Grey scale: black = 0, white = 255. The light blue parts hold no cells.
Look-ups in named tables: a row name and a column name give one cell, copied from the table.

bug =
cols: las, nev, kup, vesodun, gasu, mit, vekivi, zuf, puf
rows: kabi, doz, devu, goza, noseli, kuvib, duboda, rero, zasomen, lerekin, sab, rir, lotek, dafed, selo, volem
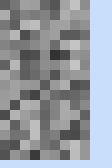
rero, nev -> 140
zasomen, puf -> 89
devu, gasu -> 135
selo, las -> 91
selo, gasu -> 118
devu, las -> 119
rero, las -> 169
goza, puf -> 111

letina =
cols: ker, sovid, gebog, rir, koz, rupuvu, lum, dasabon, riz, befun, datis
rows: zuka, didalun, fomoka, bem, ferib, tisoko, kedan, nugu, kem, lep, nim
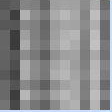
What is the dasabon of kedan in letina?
157
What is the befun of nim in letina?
180
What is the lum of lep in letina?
182
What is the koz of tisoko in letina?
95
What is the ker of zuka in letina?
87
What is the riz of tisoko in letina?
125

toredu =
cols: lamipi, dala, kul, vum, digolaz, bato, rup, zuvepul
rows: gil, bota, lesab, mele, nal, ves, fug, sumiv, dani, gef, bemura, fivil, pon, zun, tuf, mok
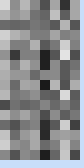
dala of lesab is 101
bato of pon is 89
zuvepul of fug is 113
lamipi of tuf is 206
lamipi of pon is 107
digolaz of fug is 32
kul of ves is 128
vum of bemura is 107
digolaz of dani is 26
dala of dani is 106
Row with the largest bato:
bota

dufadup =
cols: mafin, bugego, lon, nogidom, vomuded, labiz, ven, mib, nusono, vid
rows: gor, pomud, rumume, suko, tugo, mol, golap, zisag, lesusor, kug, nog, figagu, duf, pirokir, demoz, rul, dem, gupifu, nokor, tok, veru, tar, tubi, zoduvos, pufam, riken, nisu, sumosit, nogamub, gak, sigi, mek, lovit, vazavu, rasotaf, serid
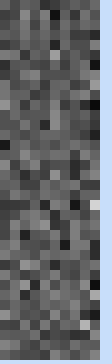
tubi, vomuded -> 143
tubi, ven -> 63
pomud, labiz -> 17
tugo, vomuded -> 93
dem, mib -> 44
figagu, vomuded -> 87
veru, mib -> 22
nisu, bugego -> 75
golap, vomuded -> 67
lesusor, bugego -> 74
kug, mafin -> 117
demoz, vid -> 81
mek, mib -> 115
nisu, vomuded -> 86
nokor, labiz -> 91

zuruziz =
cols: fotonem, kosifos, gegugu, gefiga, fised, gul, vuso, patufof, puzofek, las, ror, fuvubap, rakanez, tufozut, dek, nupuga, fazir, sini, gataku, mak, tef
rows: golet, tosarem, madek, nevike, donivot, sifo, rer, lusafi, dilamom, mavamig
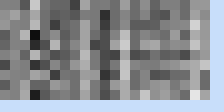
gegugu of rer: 126
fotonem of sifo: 129
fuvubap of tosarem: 109
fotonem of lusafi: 137
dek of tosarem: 131
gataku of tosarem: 108
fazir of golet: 127
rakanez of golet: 157
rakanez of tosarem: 132
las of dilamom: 121
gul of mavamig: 118
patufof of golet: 65
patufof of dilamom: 112
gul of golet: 102
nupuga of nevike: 120
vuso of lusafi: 116
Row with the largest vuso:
dilamom

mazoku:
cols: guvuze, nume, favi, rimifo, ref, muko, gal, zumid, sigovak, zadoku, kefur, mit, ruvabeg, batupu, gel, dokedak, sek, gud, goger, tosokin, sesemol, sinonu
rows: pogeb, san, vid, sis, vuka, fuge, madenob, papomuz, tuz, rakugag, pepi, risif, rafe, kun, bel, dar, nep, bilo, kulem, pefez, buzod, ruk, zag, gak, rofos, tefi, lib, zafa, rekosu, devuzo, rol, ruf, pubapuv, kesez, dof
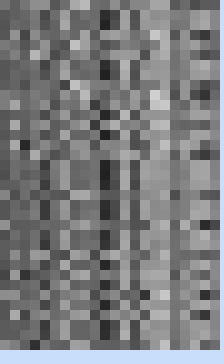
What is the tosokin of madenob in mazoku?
159
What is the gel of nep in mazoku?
159
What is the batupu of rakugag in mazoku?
154
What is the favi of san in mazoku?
102
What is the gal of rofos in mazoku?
151
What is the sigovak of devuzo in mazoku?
148
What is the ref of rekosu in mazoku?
62
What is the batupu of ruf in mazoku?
148
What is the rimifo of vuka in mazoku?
109
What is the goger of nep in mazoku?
132
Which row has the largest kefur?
sis

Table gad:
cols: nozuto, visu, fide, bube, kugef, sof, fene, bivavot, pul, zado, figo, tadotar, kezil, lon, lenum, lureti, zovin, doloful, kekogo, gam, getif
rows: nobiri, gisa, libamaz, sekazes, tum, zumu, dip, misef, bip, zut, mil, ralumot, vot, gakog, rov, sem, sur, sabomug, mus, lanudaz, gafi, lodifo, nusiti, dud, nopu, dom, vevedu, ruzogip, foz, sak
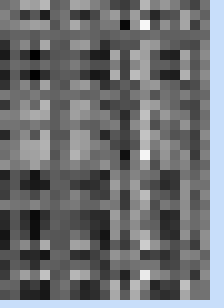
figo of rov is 116
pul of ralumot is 143
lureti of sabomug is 107
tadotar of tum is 77
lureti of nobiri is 128
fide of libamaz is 147
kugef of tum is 168
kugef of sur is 124
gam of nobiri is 67
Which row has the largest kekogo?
foz

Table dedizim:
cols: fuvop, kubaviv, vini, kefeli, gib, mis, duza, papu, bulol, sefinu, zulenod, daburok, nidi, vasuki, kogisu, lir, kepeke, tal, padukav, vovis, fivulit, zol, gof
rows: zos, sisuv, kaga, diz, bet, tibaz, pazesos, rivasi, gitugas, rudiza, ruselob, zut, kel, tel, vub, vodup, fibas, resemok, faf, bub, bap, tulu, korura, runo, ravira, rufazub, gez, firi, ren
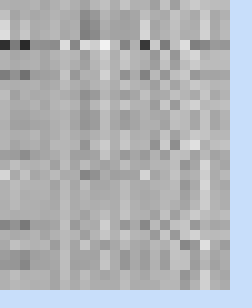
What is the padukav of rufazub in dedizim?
191
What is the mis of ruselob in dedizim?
180
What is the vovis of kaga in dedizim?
173
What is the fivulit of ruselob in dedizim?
184
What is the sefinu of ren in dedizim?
173
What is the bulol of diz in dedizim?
127

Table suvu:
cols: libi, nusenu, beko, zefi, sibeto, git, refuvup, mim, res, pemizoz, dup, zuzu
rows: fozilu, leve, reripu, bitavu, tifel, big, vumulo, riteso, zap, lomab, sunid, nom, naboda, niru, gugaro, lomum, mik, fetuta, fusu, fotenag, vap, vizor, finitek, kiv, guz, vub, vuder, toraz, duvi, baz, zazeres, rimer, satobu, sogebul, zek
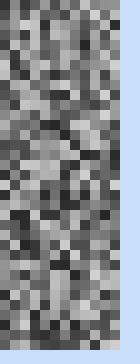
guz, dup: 158
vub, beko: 92
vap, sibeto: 95
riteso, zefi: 178
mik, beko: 200
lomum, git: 129
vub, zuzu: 197
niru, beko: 171
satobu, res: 116
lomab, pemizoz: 112
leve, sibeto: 95
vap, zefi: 124
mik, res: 173
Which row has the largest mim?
vub

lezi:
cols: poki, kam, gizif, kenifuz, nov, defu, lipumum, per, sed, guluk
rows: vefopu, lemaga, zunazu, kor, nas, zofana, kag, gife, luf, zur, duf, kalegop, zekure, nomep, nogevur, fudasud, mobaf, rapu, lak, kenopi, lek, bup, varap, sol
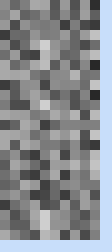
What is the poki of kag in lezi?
169
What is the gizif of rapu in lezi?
76
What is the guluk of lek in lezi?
134
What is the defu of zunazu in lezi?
128
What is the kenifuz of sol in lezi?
82
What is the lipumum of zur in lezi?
115
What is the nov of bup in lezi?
206
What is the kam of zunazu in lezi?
76
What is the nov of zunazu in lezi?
121
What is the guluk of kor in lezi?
193
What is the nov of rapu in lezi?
122
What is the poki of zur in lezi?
141
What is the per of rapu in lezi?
136
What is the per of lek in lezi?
93
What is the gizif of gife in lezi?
169
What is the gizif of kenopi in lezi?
121
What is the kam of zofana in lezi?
154

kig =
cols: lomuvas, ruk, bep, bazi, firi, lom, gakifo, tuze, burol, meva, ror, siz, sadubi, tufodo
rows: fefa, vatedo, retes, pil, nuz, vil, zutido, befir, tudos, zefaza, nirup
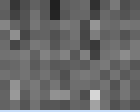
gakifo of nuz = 105
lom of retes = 102
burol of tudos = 110
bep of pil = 70
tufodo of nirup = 81
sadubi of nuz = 100
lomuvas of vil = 113
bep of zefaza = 94
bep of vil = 124
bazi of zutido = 91
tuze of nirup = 101
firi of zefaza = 106
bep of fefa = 77
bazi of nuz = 120

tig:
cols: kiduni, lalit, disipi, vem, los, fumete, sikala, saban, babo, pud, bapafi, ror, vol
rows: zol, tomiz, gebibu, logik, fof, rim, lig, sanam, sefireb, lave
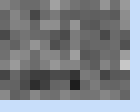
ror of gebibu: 110
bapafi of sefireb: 103
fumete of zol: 161
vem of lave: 135
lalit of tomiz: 133
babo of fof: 98
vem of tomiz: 71
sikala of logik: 75
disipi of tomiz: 113
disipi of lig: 123
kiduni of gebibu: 105

